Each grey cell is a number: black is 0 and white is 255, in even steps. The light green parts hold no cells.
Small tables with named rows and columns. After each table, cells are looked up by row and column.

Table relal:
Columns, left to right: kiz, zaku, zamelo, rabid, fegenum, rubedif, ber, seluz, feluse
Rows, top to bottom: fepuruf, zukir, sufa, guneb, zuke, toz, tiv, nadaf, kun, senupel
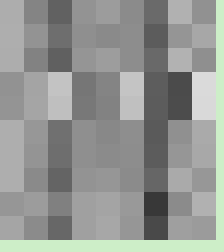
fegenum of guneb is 132
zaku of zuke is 165
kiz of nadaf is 174
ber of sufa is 105
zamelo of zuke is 191
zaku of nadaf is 138
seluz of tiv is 150
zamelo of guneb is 195
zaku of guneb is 164
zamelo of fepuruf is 97
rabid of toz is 143
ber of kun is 56
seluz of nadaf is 170
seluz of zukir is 149
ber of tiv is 92
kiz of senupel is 165
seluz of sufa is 178
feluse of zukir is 167
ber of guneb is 93
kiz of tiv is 174

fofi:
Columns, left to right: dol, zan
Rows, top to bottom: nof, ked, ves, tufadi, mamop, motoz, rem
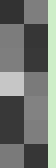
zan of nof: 126
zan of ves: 57
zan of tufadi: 122
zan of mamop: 130
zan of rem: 55
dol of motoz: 57
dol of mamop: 57
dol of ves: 127
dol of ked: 125
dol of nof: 51
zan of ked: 55
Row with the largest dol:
tufadi

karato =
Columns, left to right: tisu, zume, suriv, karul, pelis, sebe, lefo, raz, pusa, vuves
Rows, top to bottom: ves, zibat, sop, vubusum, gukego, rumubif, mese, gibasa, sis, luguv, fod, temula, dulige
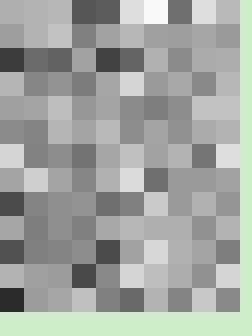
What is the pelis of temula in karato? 137
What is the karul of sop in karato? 162
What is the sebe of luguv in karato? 184
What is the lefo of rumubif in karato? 164
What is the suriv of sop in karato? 99
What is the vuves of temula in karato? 213
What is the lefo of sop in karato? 177
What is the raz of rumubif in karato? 144
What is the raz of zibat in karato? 157
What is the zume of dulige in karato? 156
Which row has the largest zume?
gibasa

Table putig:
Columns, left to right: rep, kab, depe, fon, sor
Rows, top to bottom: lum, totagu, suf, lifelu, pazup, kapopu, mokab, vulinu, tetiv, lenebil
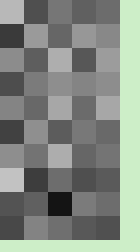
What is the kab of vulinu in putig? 61
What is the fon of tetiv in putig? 123
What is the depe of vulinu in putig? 109
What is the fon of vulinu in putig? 79
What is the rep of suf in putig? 140
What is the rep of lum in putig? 184
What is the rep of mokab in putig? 142
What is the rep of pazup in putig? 132
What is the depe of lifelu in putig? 142
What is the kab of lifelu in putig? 123
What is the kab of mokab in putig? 115
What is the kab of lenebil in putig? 131
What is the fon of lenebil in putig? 88
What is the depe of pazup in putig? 167
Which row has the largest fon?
totagu

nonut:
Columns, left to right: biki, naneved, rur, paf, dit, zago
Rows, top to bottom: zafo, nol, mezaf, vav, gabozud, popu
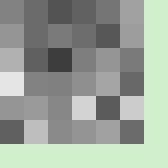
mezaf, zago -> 121
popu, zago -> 107
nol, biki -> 149
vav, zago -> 105
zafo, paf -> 98
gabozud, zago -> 205
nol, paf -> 110
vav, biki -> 228
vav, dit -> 167
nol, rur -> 121
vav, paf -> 143
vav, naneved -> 130
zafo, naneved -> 106
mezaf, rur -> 62
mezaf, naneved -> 94
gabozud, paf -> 212
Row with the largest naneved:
popu

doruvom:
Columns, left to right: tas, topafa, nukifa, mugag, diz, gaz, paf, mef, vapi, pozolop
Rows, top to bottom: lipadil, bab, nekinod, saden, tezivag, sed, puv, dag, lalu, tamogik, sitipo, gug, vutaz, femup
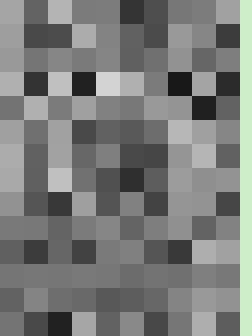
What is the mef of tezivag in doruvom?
148
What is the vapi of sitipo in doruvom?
174
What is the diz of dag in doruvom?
80
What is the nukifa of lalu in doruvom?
56
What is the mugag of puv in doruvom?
103
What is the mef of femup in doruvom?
118
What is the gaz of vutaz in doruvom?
93
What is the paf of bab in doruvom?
75
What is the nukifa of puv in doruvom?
162
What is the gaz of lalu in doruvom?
129

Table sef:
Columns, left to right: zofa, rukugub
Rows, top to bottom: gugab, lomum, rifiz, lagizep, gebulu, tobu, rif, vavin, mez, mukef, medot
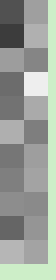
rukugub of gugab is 159
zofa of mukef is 101
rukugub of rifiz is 133
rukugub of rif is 158
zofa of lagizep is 108
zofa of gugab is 81
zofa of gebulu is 114
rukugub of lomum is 176
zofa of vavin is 127
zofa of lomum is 60
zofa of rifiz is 157
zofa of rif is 118

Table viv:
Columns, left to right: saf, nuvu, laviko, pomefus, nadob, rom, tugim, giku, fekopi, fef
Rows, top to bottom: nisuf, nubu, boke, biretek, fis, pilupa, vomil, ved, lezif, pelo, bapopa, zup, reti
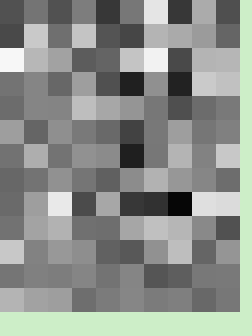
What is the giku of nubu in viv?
170
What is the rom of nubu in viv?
70
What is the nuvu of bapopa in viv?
130
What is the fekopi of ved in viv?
134
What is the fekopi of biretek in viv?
202
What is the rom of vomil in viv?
31
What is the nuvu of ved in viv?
115
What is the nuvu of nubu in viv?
201
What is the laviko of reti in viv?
158
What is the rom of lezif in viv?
55
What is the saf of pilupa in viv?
158
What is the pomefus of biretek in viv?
158
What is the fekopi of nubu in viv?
155
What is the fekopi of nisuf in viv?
171
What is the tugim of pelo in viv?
192
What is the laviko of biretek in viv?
103
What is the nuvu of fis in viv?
133
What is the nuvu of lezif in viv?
158
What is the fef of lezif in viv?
219
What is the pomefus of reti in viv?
110

